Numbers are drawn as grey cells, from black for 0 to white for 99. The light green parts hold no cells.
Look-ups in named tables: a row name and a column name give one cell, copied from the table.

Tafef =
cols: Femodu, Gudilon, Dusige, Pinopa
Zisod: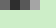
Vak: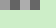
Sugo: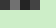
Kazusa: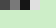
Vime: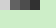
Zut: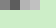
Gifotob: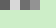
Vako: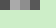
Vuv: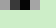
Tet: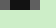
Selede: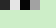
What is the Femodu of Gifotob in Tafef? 37
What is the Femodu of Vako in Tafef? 31
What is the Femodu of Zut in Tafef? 50
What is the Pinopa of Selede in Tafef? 63
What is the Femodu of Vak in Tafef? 60
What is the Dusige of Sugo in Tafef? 14
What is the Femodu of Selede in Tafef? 15
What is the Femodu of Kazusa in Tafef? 27

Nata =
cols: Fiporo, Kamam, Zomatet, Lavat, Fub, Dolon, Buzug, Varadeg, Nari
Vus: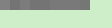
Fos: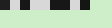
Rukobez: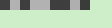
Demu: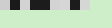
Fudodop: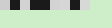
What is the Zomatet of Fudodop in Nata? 82
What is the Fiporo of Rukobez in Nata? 25
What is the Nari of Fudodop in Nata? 84
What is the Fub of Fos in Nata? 84
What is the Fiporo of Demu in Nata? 80
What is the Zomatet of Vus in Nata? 48
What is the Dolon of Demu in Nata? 82
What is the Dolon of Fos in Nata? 9

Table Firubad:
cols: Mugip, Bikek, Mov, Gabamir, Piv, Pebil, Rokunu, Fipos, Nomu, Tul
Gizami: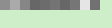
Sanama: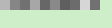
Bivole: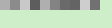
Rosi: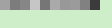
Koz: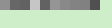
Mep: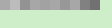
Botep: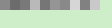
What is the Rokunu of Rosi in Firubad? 59
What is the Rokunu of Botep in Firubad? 53
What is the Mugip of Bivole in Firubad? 68
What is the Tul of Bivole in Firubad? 44
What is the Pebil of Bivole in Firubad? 51
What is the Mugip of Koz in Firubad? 56
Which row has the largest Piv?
Bivole

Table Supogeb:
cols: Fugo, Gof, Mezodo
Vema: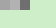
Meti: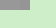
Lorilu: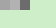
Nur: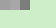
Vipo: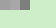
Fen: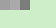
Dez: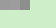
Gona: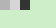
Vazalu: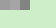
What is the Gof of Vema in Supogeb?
69
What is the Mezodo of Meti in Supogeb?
58
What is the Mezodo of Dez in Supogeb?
55
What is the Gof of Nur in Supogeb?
65
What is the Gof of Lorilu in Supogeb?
69
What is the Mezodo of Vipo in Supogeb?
49
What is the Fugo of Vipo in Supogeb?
62
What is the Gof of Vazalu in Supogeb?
64
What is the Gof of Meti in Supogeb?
59
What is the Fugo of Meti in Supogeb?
59

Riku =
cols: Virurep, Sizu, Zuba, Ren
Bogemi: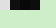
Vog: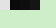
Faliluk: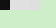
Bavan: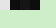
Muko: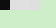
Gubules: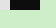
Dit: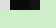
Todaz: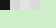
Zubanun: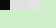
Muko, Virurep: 5
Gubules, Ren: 5
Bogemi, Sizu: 6
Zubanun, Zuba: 87
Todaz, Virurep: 8
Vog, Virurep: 88
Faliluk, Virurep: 6
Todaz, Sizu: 84
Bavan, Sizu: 5
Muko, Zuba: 87
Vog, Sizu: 4
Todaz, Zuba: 88
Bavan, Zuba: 8
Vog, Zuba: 5
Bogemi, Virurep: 87
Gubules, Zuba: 5
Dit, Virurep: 86

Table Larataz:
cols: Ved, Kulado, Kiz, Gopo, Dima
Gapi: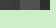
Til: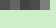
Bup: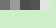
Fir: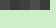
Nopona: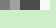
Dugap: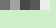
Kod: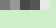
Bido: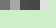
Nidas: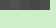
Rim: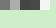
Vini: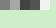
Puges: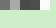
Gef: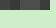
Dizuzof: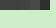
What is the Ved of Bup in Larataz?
44
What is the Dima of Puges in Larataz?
98
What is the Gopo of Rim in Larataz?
28
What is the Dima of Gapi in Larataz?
18
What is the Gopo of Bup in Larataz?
32
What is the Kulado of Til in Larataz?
39
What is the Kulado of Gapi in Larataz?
23
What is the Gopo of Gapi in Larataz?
31
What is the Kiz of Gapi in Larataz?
32
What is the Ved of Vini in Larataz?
49

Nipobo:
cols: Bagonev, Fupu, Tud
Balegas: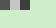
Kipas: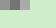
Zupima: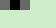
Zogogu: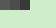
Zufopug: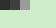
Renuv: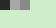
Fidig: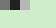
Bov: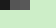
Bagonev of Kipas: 57
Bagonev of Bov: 10
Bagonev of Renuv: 16
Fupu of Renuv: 65
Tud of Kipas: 66
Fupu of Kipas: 45
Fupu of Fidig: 13
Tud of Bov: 34
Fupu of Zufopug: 25
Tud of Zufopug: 60
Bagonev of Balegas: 32
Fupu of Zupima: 1
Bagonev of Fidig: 45
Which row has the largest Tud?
Fidig

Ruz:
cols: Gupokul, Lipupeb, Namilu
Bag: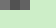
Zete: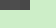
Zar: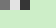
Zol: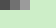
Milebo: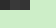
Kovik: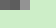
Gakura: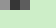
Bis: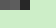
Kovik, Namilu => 57
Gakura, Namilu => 36
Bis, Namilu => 15
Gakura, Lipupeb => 21
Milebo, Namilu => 20
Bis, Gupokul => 34
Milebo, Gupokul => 17
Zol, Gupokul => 30
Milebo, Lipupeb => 22
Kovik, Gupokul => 39
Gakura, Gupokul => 57
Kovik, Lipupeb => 36
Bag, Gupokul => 44

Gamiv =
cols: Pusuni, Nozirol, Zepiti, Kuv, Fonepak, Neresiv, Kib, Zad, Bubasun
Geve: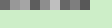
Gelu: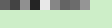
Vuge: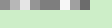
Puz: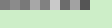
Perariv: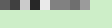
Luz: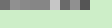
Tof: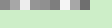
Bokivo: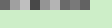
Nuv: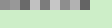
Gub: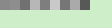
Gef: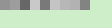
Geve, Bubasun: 34
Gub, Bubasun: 34
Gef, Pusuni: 57
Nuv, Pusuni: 55
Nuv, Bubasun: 39
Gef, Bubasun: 51
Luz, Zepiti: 53
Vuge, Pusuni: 55
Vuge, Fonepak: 49
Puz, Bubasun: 33
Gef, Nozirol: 61

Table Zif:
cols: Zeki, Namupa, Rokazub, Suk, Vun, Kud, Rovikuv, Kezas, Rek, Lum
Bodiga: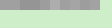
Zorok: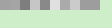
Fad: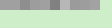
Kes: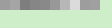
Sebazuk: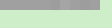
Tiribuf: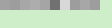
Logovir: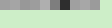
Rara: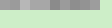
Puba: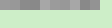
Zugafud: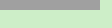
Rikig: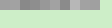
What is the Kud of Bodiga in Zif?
67
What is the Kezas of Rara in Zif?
55
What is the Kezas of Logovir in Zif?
62
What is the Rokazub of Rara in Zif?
71
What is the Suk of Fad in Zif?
61
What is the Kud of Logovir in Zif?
49
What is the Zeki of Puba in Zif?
60
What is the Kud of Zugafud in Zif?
62
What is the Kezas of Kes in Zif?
85
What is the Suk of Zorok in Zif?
77
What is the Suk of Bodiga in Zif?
58

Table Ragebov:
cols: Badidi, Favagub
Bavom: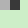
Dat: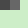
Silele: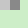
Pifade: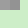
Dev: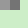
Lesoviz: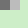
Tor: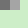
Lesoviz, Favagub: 73
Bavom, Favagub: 22
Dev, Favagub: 45
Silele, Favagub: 53
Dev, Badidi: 59
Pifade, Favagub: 57
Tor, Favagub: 64
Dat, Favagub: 40
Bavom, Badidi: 69
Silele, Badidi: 77
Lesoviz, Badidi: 44
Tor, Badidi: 44

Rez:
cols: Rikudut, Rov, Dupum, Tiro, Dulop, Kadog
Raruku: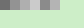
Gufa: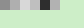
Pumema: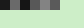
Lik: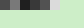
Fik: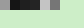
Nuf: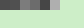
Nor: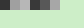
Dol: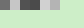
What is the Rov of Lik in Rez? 47
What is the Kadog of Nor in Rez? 65
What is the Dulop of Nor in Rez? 34
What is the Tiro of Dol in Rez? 29
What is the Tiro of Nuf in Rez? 42
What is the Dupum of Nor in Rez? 71
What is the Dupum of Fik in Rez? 12
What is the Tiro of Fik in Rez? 14
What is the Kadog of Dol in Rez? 70
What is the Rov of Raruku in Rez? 57
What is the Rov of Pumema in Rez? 41
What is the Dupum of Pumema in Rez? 8
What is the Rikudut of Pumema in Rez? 10
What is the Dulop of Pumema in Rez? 51
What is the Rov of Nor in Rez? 62
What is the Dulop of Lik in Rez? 32
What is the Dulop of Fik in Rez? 76
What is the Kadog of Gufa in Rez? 69
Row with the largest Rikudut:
Fik

